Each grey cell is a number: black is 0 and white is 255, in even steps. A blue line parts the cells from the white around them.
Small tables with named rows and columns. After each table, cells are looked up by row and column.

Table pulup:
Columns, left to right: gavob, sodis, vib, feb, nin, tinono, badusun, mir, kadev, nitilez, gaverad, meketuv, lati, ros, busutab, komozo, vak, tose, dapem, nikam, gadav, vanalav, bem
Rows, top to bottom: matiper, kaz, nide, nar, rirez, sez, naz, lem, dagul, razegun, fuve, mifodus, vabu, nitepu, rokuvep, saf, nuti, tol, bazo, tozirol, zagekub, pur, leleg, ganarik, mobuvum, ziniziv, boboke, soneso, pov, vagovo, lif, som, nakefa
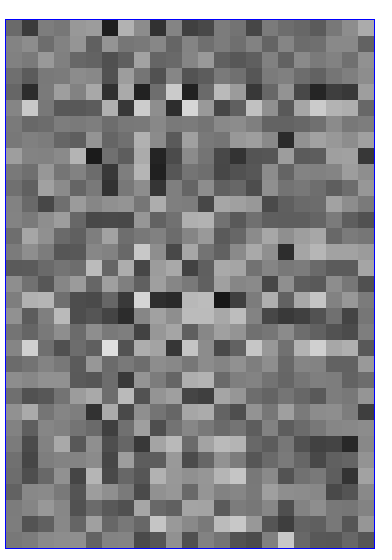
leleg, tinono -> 86
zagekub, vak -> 152
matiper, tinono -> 156
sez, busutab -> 96
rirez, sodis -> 44
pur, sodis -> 115
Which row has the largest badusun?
zagekub

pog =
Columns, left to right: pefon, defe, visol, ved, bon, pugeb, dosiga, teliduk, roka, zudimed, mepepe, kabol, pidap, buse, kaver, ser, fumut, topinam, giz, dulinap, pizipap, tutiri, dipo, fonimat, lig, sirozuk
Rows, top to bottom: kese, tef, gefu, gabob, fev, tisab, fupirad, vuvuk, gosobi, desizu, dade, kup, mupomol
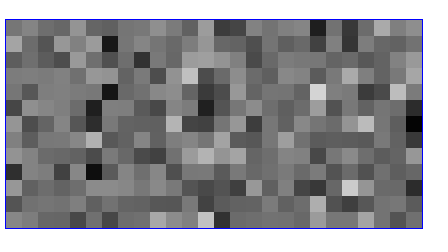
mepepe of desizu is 79
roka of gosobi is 74
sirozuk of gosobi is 151
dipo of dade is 149
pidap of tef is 150
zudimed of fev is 136
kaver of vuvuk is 91
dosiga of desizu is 90
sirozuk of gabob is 166
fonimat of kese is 170
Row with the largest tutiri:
dade

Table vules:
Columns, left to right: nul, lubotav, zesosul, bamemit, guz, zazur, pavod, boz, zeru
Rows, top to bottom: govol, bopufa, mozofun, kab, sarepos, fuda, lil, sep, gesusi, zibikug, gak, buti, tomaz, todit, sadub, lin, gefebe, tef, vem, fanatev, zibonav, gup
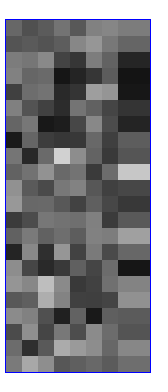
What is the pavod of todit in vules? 125
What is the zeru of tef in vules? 145
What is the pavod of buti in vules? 71
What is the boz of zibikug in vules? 199
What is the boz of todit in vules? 160
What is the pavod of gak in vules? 64
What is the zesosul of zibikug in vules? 146
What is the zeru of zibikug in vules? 199
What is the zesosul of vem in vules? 80
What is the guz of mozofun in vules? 54
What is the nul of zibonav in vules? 108
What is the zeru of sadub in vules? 103
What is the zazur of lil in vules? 136
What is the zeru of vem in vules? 91
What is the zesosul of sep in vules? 61

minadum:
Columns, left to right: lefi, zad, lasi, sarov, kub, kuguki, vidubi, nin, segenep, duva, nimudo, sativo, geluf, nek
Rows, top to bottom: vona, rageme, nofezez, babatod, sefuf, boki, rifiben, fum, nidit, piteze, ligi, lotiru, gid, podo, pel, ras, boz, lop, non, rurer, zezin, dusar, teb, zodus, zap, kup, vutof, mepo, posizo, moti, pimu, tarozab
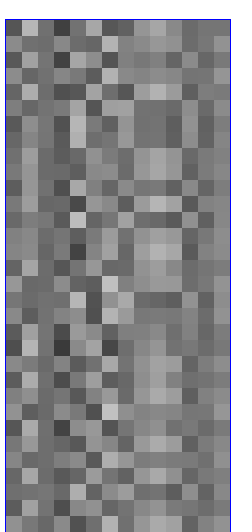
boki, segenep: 114
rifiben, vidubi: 96
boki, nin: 161
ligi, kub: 168
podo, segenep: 146
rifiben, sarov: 81
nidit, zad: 157
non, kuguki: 80
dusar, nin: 115
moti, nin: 156
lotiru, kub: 73
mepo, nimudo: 123
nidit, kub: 105
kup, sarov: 67
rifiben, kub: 182
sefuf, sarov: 80
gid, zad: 125
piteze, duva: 166
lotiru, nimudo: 162
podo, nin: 113
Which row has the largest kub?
gid

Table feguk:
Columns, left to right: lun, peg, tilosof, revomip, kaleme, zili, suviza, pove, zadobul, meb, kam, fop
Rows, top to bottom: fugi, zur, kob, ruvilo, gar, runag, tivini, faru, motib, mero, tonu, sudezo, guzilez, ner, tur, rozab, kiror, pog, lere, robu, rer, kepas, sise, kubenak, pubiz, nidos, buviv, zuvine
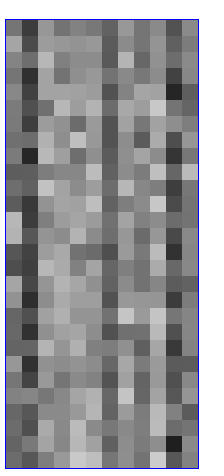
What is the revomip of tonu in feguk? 163
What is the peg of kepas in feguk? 49
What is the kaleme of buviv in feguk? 183
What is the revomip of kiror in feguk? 179
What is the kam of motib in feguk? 53
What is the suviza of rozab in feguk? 102
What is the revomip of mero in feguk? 135
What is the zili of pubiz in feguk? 181
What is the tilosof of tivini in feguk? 156
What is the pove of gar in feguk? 131
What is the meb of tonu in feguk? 126
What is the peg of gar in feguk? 65
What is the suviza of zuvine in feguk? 118
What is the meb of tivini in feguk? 162
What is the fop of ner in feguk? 137
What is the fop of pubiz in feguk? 91
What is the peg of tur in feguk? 66
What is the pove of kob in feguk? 180
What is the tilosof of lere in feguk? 161
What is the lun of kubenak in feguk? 130

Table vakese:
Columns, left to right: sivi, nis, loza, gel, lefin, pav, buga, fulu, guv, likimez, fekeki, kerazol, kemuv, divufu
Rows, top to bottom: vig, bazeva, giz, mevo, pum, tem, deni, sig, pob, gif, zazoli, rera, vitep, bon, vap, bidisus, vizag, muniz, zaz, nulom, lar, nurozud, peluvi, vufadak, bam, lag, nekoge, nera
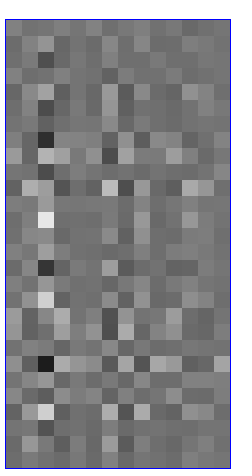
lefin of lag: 113
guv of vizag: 134
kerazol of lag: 110
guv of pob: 123
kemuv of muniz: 131
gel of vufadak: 140
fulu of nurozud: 165
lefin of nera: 120
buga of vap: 106
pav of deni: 117
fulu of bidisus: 91
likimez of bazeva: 108
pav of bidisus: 115
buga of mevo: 98
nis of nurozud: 95
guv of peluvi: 135
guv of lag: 113
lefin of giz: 119
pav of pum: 104

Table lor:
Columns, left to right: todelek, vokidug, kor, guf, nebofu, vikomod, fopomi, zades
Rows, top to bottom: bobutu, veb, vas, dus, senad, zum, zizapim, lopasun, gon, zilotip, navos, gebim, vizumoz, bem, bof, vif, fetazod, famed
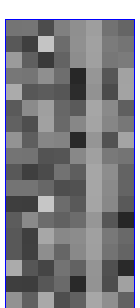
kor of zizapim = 161
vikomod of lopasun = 149
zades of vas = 123
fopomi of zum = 138
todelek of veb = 88
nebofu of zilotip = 94
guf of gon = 85
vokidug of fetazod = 61

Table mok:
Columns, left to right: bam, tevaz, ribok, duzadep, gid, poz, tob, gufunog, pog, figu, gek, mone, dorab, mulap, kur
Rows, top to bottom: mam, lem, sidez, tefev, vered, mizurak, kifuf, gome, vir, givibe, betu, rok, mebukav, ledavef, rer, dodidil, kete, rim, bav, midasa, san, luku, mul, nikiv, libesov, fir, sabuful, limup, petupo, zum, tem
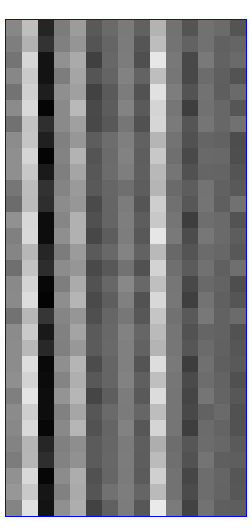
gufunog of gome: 127
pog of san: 98
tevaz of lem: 178
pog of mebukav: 93
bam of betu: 118
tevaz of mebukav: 216

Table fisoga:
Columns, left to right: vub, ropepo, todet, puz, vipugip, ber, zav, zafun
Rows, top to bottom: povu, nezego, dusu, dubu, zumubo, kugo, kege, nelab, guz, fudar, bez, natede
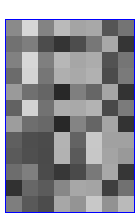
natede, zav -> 146
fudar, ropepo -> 127
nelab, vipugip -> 99
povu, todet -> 131
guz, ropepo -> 79
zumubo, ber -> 102
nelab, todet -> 75
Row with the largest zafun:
natede

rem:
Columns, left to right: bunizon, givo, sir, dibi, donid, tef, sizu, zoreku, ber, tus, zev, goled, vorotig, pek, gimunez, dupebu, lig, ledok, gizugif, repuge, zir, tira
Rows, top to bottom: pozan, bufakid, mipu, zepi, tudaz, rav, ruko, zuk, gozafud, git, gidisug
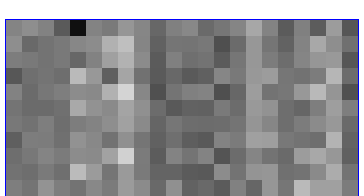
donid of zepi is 186
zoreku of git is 154
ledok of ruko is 110
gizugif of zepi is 114
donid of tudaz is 140
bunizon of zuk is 95
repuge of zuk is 110
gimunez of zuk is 123
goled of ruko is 109
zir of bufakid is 142
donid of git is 187
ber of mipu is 139
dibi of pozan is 90
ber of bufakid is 133
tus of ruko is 101
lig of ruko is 134

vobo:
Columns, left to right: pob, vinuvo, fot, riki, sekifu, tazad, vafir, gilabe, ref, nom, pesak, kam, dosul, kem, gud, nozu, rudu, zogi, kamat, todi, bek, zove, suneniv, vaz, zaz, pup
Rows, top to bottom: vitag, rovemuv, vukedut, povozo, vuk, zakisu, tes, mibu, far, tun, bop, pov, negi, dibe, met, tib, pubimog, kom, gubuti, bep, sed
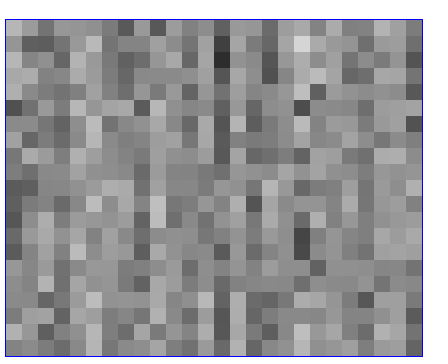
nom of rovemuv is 160
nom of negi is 188
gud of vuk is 158
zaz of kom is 159
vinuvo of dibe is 153
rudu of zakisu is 141
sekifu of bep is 144
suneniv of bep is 108
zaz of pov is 157
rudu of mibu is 125
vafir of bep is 126
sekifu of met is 187
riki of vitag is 151
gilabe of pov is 168
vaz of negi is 145
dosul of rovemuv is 161
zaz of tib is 135
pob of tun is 125
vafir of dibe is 161

